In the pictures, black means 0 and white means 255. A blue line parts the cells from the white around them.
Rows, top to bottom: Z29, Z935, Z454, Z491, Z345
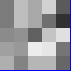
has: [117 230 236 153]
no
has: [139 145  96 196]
yes
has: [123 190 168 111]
yes
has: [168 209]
yes
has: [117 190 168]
no

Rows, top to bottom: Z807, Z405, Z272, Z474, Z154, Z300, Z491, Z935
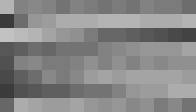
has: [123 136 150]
no
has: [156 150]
no
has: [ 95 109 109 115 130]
no
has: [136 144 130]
no
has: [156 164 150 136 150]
no
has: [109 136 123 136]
yes
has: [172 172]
yes

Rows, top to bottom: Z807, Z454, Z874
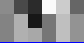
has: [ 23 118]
yes
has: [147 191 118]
no
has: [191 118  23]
no
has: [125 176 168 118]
no

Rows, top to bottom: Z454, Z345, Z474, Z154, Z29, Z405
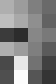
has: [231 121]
no
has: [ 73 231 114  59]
no
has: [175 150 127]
no
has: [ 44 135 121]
yes
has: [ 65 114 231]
no

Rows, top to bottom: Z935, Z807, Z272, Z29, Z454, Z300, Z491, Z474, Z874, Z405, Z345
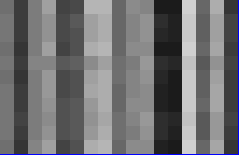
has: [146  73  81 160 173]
yes
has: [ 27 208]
yes
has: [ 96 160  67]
yes
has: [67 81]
yes
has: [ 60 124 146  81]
yes
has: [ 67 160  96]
no

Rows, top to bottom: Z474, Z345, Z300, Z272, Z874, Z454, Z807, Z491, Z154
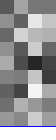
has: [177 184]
no
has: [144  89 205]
yes
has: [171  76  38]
yes
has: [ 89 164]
yes
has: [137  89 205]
no
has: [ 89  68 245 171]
no

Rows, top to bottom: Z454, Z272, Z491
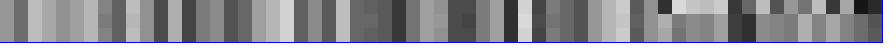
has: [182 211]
yes
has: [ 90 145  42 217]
no
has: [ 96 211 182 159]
no
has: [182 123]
yes
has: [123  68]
no
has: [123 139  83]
yes
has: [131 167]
yes

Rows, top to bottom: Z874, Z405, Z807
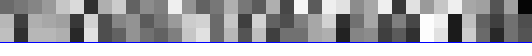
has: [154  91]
no
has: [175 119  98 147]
no
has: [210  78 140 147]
no
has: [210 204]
no
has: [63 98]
no
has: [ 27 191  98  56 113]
no

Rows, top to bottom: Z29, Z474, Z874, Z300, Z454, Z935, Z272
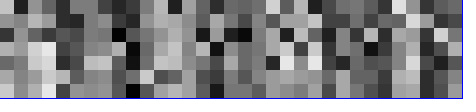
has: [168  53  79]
no
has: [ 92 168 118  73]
yes

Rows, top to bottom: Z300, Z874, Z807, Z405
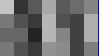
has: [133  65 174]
yes
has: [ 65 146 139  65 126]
no

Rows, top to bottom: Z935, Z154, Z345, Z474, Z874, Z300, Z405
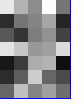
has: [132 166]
yes
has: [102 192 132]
yes
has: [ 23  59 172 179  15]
yes
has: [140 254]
yes
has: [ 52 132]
no
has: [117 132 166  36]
yes

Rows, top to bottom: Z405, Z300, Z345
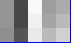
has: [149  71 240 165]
yes
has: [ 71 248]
yes

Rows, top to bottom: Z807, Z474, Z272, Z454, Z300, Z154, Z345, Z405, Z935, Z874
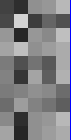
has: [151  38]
yes
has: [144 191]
no

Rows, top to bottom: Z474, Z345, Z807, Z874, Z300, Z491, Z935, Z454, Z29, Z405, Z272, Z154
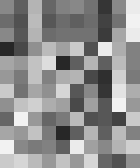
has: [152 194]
yes
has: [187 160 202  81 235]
yes

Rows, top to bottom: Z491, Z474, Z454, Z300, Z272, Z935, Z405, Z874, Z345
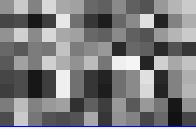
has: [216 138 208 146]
no
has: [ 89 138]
no
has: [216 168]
yes
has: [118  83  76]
yes
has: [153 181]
yes

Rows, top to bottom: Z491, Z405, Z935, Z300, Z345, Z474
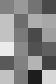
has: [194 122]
yes
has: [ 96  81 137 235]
no
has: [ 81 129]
no
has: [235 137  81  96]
yes

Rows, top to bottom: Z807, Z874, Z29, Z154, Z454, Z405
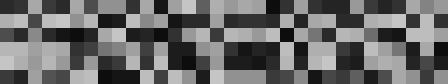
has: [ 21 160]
yes
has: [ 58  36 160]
yes
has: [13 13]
no

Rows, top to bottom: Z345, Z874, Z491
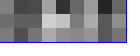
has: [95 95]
yes
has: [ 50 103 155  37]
yes
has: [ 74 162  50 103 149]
no
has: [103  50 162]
no
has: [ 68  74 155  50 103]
no
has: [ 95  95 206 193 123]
yes

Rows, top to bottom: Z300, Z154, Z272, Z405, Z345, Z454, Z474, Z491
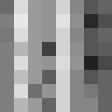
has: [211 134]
yes
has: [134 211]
no
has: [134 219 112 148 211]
no
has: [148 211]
yes
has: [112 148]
yes

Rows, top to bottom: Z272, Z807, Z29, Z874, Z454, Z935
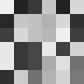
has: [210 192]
no
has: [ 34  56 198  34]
yes
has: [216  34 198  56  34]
no

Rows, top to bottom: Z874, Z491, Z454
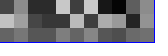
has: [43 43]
yes
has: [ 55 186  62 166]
no
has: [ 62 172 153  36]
yes
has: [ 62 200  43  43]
no
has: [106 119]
no

